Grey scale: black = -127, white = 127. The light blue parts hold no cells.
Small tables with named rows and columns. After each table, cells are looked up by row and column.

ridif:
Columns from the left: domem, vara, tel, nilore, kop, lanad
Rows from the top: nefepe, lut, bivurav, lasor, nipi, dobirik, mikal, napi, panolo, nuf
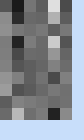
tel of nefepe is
-10
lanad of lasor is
-43
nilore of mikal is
-13
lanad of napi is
-15
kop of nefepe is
95
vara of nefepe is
-101
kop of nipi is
22
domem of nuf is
-21
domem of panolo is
-34
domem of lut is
12

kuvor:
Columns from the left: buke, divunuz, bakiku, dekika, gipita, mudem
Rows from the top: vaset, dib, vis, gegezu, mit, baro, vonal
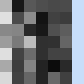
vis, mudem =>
-34
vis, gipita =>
-47
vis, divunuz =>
5
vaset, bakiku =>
-39
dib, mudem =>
-67
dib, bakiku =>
12
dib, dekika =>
-108
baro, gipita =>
-115
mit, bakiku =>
-19
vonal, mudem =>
-63
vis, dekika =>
-103
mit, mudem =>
-60
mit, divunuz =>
-60
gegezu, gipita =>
-78
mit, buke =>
95
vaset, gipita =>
-54
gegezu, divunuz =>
-5
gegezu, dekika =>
-79

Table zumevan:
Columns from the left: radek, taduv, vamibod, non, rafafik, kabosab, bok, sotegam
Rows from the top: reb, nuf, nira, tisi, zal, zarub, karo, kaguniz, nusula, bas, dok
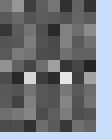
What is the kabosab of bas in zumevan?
-2
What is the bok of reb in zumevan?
-28
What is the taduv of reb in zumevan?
22
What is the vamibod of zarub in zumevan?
-58
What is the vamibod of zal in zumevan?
-12
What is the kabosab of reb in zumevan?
-79
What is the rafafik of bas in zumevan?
-33
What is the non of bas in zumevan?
-50
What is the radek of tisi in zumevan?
-42
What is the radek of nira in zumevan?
-73
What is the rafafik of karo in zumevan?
-84
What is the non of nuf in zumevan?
-34
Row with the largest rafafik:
zarub

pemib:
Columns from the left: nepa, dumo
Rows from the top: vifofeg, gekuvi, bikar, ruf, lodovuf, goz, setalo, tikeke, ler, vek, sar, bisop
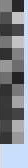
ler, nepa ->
-70
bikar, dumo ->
-57
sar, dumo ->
47
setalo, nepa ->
-15
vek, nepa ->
-73
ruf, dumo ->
67
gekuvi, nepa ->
-46
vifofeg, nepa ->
5
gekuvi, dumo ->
67
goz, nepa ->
23
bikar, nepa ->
-74
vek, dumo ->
-60
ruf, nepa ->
-9
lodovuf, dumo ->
1
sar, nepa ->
-57
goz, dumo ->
-19
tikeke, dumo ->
-7
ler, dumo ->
36
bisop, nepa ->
-74
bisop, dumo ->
24

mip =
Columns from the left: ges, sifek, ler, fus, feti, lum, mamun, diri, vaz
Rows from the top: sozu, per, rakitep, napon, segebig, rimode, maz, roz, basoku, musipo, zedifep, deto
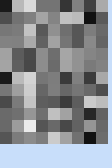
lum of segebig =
38
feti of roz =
-1
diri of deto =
-110
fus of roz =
-25
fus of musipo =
-16
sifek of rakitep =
-4
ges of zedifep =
-22

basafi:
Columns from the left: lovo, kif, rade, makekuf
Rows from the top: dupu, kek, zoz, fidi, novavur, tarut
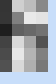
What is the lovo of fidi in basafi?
-60
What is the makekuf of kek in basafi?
99
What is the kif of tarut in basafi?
89
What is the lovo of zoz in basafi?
-97
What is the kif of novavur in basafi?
103
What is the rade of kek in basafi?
105
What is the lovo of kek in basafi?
-73
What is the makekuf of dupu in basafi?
8
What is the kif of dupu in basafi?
79

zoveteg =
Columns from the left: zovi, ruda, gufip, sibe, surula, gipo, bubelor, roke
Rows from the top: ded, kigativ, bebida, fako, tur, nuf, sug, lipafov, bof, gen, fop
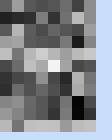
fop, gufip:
63
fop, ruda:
-11
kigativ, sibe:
-2
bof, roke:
-53
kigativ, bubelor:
58
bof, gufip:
-23
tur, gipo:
30
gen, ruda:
4
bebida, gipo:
-42
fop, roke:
65
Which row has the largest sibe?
tur

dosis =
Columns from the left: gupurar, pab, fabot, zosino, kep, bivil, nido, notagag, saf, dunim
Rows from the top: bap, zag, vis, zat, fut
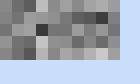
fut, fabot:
-40
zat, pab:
-13
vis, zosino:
-69
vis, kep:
-10
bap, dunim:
28
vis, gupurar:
-11
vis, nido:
27
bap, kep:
11
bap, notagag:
35
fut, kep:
8
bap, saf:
44
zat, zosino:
68
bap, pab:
-18
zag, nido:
-32
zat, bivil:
13
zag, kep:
16
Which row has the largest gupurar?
zat

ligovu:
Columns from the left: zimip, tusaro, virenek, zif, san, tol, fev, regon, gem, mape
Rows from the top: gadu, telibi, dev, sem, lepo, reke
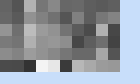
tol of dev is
-12
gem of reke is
27
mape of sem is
-60
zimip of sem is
-5
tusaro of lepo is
3
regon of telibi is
-34
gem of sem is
-16
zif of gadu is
-9
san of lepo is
8
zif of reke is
116
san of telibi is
-14
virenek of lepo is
28
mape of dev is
-56
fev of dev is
-36
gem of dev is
49

